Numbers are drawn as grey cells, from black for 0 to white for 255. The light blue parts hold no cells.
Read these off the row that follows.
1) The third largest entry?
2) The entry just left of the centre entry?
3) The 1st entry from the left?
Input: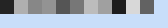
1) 175
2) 85
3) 36

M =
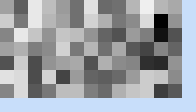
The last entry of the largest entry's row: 169
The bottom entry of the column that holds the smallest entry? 61
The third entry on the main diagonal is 197
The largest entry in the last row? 218
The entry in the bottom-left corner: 133
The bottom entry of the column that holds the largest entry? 204
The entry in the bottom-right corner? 88
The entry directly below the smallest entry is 17
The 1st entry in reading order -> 161
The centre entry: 182
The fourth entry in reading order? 189
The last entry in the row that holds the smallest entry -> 147
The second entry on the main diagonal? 120
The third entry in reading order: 232
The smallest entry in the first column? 82
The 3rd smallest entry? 41
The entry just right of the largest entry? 182
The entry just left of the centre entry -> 120
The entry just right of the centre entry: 112
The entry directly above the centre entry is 147
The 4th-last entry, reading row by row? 197
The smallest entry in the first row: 94
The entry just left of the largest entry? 182
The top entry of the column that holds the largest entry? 239
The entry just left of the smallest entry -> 218
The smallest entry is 1
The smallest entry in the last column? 82

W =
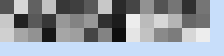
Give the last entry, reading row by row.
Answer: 237
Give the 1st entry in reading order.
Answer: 83
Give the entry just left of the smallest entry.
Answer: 131
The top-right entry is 117
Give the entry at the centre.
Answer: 48
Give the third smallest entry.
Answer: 28
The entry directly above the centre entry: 200
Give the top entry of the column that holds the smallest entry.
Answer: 42
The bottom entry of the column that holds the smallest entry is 14
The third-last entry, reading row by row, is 124
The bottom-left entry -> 208
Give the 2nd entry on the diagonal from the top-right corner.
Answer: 103
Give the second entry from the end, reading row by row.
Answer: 215

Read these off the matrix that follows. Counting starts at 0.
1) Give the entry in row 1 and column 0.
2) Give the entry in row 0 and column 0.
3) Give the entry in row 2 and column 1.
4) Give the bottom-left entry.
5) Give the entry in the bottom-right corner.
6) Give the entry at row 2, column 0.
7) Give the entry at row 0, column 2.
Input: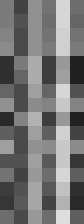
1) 123
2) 123
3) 74
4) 109
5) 95
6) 131
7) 145

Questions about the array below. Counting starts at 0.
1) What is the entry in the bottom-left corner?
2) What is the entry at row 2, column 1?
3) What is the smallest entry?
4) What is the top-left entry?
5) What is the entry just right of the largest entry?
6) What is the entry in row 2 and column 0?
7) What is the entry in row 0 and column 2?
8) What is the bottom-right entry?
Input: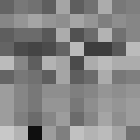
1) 200
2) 107
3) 15
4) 100
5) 179
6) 94
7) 113
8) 113

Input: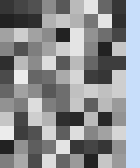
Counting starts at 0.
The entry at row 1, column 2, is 46
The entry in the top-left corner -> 54
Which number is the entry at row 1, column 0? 34
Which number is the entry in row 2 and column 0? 162
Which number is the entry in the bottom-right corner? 154
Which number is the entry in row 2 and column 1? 206
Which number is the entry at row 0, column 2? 81
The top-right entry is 54
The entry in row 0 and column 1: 69
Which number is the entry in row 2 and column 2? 162
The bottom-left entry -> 126

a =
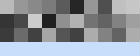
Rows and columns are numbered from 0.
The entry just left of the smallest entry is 204
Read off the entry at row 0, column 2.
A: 137
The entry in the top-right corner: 198
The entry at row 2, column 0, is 59
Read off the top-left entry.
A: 186
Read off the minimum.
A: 32
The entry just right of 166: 85
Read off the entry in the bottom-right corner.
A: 172
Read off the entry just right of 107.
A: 65

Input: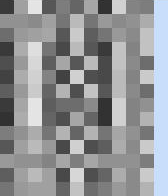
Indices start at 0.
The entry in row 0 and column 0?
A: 58
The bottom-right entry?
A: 179
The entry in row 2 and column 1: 153
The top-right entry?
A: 125
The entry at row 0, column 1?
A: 160
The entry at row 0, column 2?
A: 228
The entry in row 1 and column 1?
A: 145
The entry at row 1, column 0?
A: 145
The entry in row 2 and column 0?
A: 109
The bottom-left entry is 117
